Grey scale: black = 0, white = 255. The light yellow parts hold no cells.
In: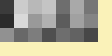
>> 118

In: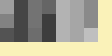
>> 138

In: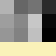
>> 43

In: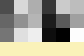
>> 189

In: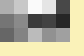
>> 72

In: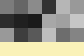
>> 153
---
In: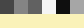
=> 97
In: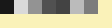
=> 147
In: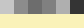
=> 109
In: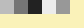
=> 34
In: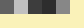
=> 61
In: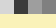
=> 158
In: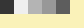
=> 180
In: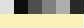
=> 78
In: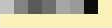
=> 90
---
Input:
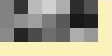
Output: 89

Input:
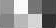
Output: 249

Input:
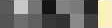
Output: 129

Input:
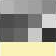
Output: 84

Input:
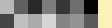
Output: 54

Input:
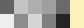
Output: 174

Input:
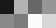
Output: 179

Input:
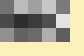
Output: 59

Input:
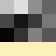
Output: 21

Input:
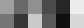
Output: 75
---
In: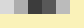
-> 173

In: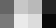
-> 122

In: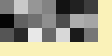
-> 105

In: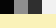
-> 5

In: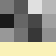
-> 152

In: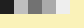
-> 191

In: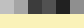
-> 60
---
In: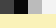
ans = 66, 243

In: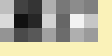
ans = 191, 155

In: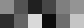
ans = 142, 197

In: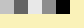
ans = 195, 1

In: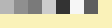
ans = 182, 94

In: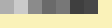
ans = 174, 71
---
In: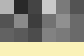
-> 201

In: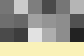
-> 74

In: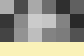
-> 109

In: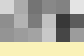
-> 136

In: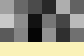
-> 40

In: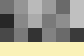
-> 155

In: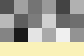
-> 153
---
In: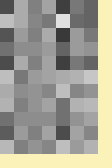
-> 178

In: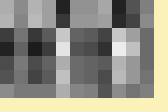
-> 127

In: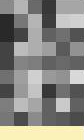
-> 75

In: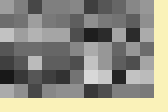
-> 121

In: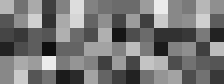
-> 56

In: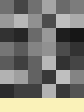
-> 83

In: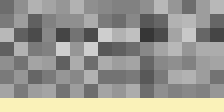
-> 150
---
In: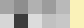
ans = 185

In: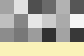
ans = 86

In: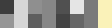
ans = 122

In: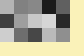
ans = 96

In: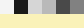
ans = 129

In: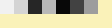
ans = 157

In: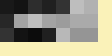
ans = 177

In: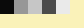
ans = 234

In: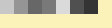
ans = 52

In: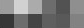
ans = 143
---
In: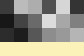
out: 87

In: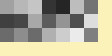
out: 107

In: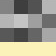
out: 101

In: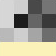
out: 165

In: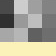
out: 96

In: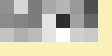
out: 187
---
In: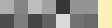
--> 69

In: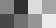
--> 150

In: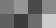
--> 110

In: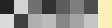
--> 175

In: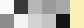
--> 210

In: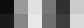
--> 232

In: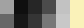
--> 53

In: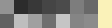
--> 160

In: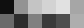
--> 128

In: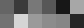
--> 154
